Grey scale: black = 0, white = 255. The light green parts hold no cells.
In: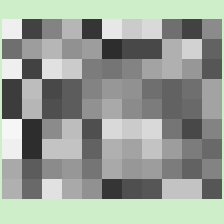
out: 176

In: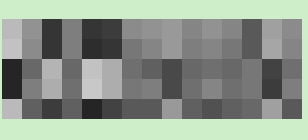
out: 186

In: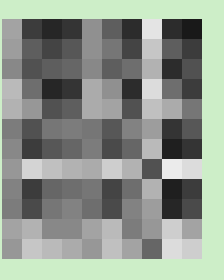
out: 151

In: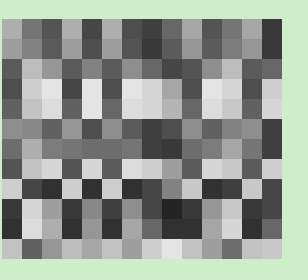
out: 194

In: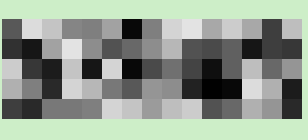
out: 62

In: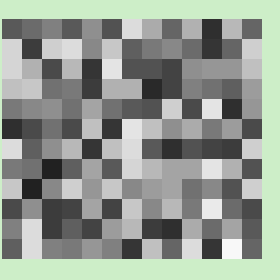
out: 95
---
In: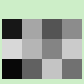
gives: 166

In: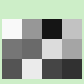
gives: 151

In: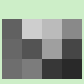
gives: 206

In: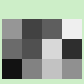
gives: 66

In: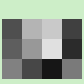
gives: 180

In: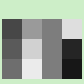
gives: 154

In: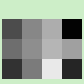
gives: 135

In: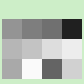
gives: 126

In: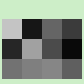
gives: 22
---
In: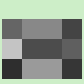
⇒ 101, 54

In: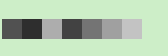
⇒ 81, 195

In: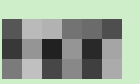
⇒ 86, 171

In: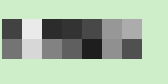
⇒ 66, 80

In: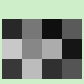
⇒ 40, 84

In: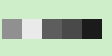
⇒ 144, 27

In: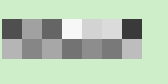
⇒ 79, 189

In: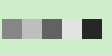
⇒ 134, 39
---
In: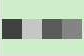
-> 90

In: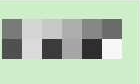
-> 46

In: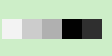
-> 2

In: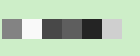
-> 36

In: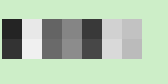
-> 217

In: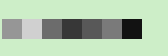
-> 122
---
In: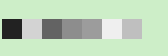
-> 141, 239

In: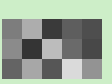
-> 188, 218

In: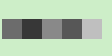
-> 137, 191

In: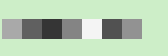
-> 132, 244

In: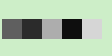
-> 173, 214

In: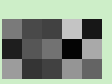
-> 114, 196

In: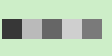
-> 102, 207

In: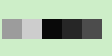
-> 9, 205
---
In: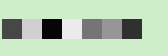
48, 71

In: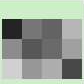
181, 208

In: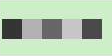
74, 53

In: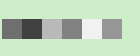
150, 111

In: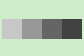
66, 199

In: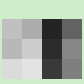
98, 219

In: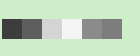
125, 61

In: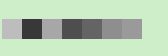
154, 189

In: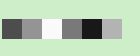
179, 77
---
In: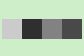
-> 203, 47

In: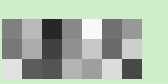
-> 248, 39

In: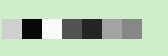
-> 249, 9

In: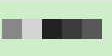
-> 211, 34

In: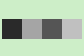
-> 192, 42

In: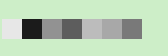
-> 231, 27
